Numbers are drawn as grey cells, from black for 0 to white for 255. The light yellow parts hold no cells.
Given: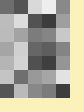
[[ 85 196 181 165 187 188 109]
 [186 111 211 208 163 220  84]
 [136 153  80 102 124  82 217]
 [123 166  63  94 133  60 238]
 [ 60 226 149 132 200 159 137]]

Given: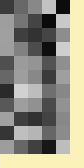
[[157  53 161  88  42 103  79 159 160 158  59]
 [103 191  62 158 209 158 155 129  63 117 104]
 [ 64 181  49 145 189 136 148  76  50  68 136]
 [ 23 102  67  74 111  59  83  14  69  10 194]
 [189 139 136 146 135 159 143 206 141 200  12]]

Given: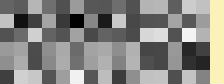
[[ 63 143 154  82 194 100]
 [208 172 163 107  16  92]
 [199  75  76 208  64 182]
 [ 85 137 143  99 165 111]
 [158 172 169  83  57  80]
 [241 112 107 162   1 155]
 [ 86 159 163  73 135  87]
 [189 177 169  99  26  86]
 [ 61 130 142  91 201 110]
 [143 180 177  75  72  81]
 [193  79  70 215  83 180]
 [195  71  71 221  84 182]
 [ 79 150 153  82 165  94]
 [195  48  39 243  88 204]
 [131  36  65 179 156 193]]

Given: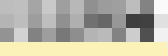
[[147 180 189]
 [210 189 191]
 [130 157 165]
 [158 190 201]
 [120 144 159]
 [142 175 184]
 [180 113 144]
 [186 103 156]
 [131 151 159]
 [205  62 189]
 [ 80  65 131]
 [241 224 250]]

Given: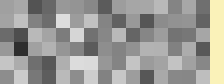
[[141 197 152 107 163 160]
 [203 172  46  78 192 168]
 [120 111 161 185 129  83]
 [ 93  87 178 164 109 103]
 [186 175 149 124 221 152]
 [141 220 131 214 156 148]
 [205 218  91 113 193 136]
 [130 151 142 135 132  91]
 [199 132 131 185  97 157]
 [157 196 146 101 153 166]
 [ 87 155 179 134  86 167]
 [169 163 178 157 140 185]
 [136 195 129 115 146 132]
 [135 161 172 119 148 167]
 [190 135  88 166  99 111]]

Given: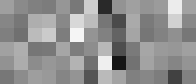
[[119 146 161 127 134 159]
 [140 172 174 112 119 138]
 [158 140 118 187 174 128]
 [153 151 120 203 179 124]
 [133 144 166 125 136 150]
 [148 179 125 245 216 120]
 [ 84 112 141 148 188 205]
 [186 239 184 129 118  41]
 [163  21  78  99  74 147]
 [128 114 122 165 170 160]
 [135 163 166 118 122 148]
 [125 146 154 130 134 155]
 [ 65 133 151 144 209 236]
 [129 148 160 119 136 162]]

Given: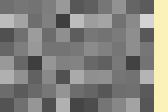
[[ 83 108 176 153 102  80 188 111]
 [112  91 145 103 126 112 163 118]
 [150 105  97  62 152 156 110 115]
 [ 80 119 137 150 116 108 128 126]
 [177 148  81 129 116 143  62 153]
 [ 69 109 170 131 120  93 188  87]
 [ 77 101 143 104 139 119 157  95]
 [117  87 145  96 129 115 164 118]
 [135 110 117 121 118 123 114 146]
 [163 112 114  66 142 142 138 101]
 [ 86  90 180 115 118  88 211  91]]

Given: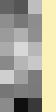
[[139 118 207 137 170 155 142  99]
 [ 15 125 160 182 216 176 120  85]
 [ 56 122 123 200 183 143 141 190]]

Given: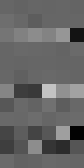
[[106  62  69 105  87 133 103 102 102 117 110 102]
 [ 98  84  93 104 105  61  96 101 105 129 104  99]
 [100 141  68 109  99  57 103 102 104 140  93 102]
 [105  53  87 102 113 195 105 102 103 131 102 101]
 [103  43 159 106  93 145 103 101 100 150 102 102]
 [101  85   2 107 104 162 101 101 106  19 102 100]]
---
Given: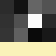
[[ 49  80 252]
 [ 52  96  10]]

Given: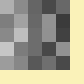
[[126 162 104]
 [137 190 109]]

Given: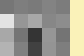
[[227 150 168]
 [168 117  52]]

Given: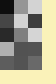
[[ 70 210  61]
 [ 41 127 213]]

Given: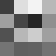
[[160  70  37]
 [ 81 183 205]]

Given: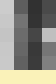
[[200 116  51]
 [196 108  70]]
